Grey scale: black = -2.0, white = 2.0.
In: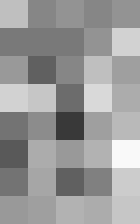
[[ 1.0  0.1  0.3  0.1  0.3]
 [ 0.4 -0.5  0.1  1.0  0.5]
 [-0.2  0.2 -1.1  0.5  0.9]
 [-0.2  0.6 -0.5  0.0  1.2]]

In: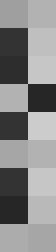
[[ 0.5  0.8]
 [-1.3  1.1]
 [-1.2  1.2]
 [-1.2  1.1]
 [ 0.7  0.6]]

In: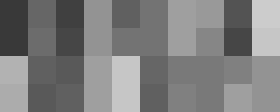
[[-1.1 -0.4 -1.0  0.3 -0.5 -0.2  0.5  0.4 -0.7  1.2]
 [ 0.8 -0.5 -0.6  0.5  1.1 -0.4 -0.1 -0.1  0.0  0.3]]

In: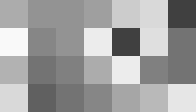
[[ 0.7  0.3  0.3  0.5  1.2  1.4 -1.0]
 [ 0.8 -0.2  0.0  0.7  1.7  0.0 -0.2]]

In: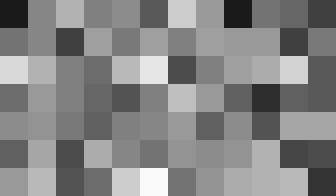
[[-1.6  0.1  0.8  0.0  0.2 -0.6  1.2  0.4 -1.6 -0.2 -0.4 -1.0]
 [ 1.4  0.8  0.0 -0.3  0.9  1.6 -0.8  0.0  0.5  0.7  1.3 -0.6]
 [ 0.2  0.3 -0.1 -0.5  0.0  0.1  0.4 -0.5  0.2 -0.7  0.6  0.6]
 [ 0.4  0.9 -0.7 -0.3  1.2  1.9 -0.2  0.3  0.7  0.8  0.9 -1.2]]

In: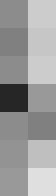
[[0.2 1.2]
 [0.2 1.2]
 [0.2 0.0]
 [0.4 1.5]]

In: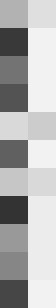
[[ 0.8  1.5]
 [-0.2  1.8]
 [ 1.4  1.2]
 [ 1.1  1.4]
 [ 0.4  1.7]
 [-0.9  1.8]]
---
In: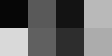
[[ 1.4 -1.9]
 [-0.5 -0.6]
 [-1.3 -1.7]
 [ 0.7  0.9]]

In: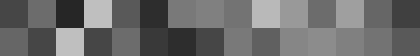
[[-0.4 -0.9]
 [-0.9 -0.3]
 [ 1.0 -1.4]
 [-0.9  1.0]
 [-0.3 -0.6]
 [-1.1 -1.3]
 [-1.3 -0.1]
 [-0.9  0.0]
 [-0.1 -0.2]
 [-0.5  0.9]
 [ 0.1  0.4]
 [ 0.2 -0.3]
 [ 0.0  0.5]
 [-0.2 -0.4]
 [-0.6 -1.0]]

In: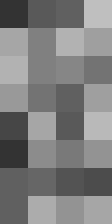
[[-0.5 -0.5 -1.2 -0.9  0.4  0.8  0.6 -1.2]
 [ 0.7 -0.4  0.2  0.6 -0.2  0.0  0.0 -0.6]
 [ 0.3 -0.7 -0.1 -0.6 -0.5  0.1  0.8 -0.5]
 [ 0.6 -0.8  0.3  0.9  0.5 -0.2  0.5  1.0]]

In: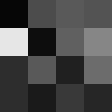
[[-1.3 -1.3  1.6 -1.9]
 [-1.6 -0.6 -1.8 -0.8]
 [-1.1 -1.5 -0.5 -0.6]
 [-1.4 -0.3  0.1 -0.7]]

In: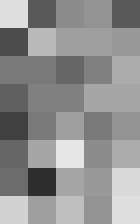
[[ 1.3 -0.3 -0.4 -1.0 -0.5 -0.1 -0.8  1.5]
 [ 0.5 -1.3  0.6 -0.1  0.0 -0.1  0.9 -0.6]
 [ 1.0  0.6  1.6  0.5  0.0 -0.4  0.5  0.2]
 [ 0.3  0.4  0.2 -0.1  0.6  0.0  0.5  0.3]
 [ 1.5  1.4  0.7  0.3  0.6  0.7  0.4 -0.6]]

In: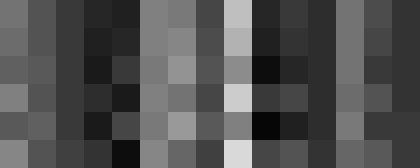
[[ 0.1 -0.6  0.0 -0.5 -0.3 -0.2]
 [-0.7 -0.5 -0.7 -0.6 -0.7 -0.7]
 [-1.0 -1.1 -1.1 -1.1 -1.1 -1.1]
 [-1.2 -1.6 -1.3 -1.6 -1.5 -1.4]
 [-1.8 -0.9 -1.6 -1.1 -1.4 -1.5]
 [ 0.1 -0.1  0.0 -0.1  0.0  0.0]
 [-0.4  0.4 -0.2  0.3  0.1 -0.1]
 [-1.0 -0.6 -0.9 -0.7 -0.8 -0.9]
 [ 1.4  0.0  1.2  0.2  0.8  1.0]
 [-0.9 -1.9 -1.1 -1.8 -1.5 -1.4]
 [-0.7 -1.5 -0.9 -1.4 -1.2 -1.1]
 [-1.2 -1.3 -1.3 -1.3 -1.3 -1.3]
 [-0.4 -0.1 -0.3 -0.2 -0.2 -0.2]
 [-0.6 -1.1 -0.7 -1.1 -0.9 -0.8]
 [-1.1 -1.1 -1.2 -1.2 -1.2 -1.2]]
